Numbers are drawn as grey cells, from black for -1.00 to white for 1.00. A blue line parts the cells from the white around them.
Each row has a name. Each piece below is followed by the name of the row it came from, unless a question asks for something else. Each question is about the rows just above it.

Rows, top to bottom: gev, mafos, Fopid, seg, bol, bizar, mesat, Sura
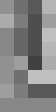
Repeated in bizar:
[0.50]
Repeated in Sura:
[0.06]
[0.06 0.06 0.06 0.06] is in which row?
Sura
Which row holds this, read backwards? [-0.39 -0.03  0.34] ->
mafos
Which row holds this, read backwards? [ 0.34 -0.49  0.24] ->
bol
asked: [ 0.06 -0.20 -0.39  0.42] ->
seg
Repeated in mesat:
[-0.30]

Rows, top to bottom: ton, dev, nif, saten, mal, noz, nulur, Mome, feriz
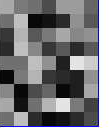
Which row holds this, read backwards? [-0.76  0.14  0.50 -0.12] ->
mal
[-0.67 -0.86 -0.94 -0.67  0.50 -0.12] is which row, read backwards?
feriz
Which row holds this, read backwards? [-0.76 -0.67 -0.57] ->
noz
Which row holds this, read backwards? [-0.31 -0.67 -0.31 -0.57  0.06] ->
saten
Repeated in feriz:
[-0.67]
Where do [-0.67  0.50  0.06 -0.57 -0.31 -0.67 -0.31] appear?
saten
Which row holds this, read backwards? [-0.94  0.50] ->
dev

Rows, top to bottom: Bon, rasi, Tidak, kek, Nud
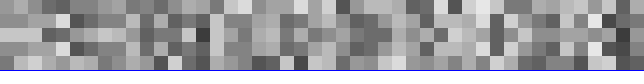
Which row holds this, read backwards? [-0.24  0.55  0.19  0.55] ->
Bon
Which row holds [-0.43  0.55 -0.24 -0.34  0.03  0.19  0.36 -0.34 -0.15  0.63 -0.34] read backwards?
Nud
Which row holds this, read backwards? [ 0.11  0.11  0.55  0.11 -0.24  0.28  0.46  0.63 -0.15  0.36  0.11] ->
Tidak
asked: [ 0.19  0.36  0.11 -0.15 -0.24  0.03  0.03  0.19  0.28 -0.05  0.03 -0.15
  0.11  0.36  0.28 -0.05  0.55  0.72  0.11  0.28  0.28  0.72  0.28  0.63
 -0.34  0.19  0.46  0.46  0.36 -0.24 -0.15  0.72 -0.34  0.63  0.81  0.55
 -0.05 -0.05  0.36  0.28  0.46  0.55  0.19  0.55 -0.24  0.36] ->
Bon
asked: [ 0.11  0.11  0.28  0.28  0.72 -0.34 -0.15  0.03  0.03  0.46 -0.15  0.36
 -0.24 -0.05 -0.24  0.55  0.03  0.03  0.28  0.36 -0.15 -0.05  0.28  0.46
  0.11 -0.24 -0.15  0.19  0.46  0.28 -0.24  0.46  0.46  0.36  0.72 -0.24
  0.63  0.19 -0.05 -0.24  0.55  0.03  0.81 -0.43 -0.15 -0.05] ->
rasi

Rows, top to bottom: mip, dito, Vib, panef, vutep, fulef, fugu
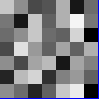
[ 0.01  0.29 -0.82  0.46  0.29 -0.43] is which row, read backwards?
vutep
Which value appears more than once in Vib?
[-0.15]
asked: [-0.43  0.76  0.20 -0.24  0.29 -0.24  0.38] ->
panef
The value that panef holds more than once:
[-0.24]
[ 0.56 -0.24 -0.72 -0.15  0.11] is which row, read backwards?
fugu

